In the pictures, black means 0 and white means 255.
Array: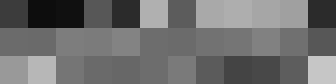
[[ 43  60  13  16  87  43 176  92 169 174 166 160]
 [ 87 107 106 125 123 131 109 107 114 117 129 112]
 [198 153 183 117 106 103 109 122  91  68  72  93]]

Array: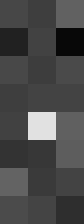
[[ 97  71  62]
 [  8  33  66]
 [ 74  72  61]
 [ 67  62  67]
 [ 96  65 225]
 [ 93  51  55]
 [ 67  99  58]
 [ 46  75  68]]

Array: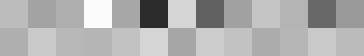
[[153 188 163 174 251 167  44 214  97 161 197 180 104]
 [187 175 202 184 181 194 213 166 204 194 172 182 201]]

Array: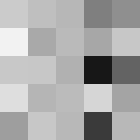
[[143 203 191 183 127]
 [199 242 169 186 167]
 [ 99 200 199 177  23]
 [164 222 181 187 214]
 [184 158 199 184  58]]

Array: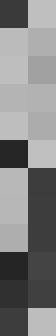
[[191  58]
 [175 187]
 [161 190]
 [178 180]
 [172 190]
 [192  38]
 [ 60 184]
 [ 61 183]
 [ 61 174]
 [ 68  37]
 [ 64  48]
 [189  61]]

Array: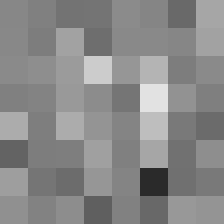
[[166 135 128 115 116 139 133 105]
 [162 136 125 162 110 137 137 134]
 [138 138 142 155 204 150 180 125]
 [127 128 131 153 140 117 226 146]
 [107 172 126 172 148 132 190 121]
 [142  99 125 126 160 128 166 113]
 [121 158 117 108 150 132  42 112]
 [148 144 130 141  95 129 104 152]]

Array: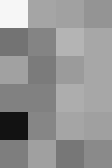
[[148 246 165 161]
 [167 115 132 180]
 [167 161 123 155]
 [167 129 129 173]
 [160  18 134 165]
 [138 126 160 119]]

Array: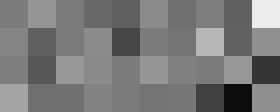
[[237 124 149 123 104  95 139 111 125  96]
 [144 132  95 123 140  71 124 115 182  97]
 [ 53 126  87 152 138 124 150 128 123 151]
 [143 164 112 112 131 123 116 119  64  12]]
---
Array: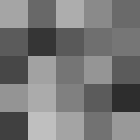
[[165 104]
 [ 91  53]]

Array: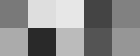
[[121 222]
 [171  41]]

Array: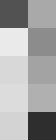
[[ 82 169]
 [234 140]]

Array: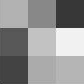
[[177 136]
 [ 87 194]]

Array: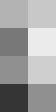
[[179 200]
 [120 235]]

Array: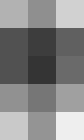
[[178 143]
 [ 81  61]]

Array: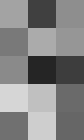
[[163  64]
 [121 171]]

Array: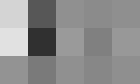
[[212  87]
 [225  48]]
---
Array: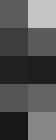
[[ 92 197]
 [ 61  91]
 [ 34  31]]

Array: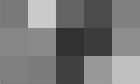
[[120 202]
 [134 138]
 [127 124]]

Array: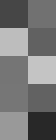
[[ 70 113]
 [189  97]
 [117 196]]

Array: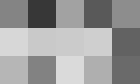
[[132  55]
 [215 201]
 [182 130]]

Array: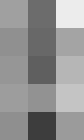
[[160 108]
 [144 104]
 [150  95]]

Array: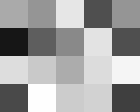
[[170 149]
 [ 22  94]
 [221 201]]

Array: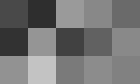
[[ 73  46]
 [ 50 149]
 [146 195]]
